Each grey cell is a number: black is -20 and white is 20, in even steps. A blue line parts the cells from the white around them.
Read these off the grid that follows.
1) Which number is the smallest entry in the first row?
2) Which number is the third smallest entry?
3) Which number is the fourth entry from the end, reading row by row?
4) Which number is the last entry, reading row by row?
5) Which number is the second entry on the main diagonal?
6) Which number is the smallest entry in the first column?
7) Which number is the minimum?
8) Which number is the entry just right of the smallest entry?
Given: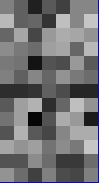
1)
-15
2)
-16
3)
0
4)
0
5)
-5
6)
-13
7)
-19
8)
-7

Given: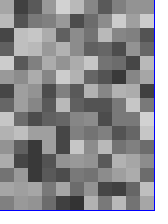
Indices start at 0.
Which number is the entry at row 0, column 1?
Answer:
-10
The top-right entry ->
3
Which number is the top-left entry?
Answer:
6
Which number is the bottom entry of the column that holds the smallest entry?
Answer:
-12
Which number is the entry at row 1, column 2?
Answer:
-1
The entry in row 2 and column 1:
10
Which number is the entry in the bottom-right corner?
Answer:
6
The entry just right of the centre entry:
-7
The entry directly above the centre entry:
-6
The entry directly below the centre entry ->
1
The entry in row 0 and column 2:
-6
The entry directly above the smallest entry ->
-3
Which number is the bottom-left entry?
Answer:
0
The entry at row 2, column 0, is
-9
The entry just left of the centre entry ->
9
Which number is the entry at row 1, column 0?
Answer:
9
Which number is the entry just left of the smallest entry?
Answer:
-10

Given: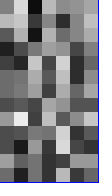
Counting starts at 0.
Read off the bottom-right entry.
-4
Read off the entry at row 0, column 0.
0
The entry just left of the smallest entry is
14
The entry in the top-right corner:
6
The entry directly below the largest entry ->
-7
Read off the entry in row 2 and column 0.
-6
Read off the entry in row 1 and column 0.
9
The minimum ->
-18
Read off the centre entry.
-10
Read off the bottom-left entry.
-3
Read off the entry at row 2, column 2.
-17
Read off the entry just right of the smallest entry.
9
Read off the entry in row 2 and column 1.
8
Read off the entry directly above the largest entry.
-6
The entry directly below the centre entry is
6
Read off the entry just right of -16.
4
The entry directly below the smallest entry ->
-11
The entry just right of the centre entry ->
7

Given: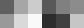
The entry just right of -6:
0
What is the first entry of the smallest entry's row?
4
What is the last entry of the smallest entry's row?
11
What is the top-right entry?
2

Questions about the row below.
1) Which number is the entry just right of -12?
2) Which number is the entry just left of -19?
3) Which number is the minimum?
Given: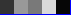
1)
4
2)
14
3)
-19

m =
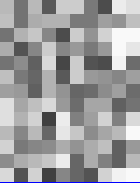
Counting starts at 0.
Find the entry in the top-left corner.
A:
9
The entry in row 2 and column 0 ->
-2
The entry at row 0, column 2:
9
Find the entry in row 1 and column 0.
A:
10
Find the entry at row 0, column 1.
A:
-2
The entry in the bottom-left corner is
14
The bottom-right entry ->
19
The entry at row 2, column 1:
8
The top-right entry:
15
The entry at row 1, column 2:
7

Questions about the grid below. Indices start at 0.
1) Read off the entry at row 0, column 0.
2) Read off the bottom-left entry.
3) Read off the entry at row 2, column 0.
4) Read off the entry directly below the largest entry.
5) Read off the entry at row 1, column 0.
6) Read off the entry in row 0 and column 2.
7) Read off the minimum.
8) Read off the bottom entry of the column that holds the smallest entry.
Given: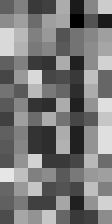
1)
-5
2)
-8
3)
14
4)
-4
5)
2
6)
-11
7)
-20
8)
-11

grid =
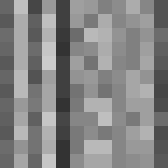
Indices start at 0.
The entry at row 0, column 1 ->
10
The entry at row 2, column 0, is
-3
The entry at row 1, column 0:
-6
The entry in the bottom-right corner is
-6
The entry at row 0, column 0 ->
-4
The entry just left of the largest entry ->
-5
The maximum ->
12
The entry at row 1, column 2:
-5
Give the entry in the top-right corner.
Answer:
-7
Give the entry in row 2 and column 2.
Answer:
-6
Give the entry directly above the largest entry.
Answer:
11
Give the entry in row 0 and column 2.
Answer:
-9
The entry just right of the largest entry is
-10

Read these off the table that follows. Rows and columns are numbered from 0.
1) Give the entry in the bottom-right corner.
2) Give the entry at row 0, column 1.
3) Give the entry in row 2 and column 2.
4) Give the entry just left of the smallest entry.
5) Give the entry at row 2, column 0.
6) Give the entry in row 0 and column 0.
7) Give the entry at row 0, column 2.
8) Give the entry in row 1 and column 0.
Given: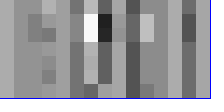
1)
6
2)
3
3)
0
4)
19
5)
7
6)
7
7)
3
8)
7

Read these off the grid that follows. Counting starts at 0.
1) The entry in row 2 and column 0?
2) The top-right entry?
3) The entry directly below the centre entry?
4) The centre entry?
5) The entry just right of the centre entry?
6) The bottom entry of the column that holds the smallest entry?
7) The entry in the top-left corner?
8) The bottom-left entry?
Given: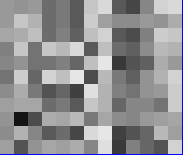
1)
6
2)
14
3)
15
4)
-8
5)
9
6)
-7
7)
4
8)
5

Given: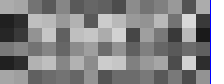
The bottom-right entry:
3
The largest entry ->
14
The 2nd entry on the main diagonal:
-13
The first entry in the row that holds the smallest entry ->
-14
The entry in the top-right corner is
7
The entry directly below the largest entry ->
9
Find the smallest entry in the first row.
-8
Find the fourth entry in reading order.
-6
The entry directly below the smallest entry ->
-5
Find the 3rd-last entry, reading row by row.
-1
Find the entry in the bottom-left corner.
6
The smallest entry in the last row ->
-8
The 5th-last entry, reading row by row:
-1
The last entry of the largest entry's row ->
-11
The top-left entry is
7
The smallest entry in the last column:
-16
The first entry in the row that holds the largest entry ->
-15
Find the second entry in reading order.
6
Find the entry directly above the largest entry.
-7
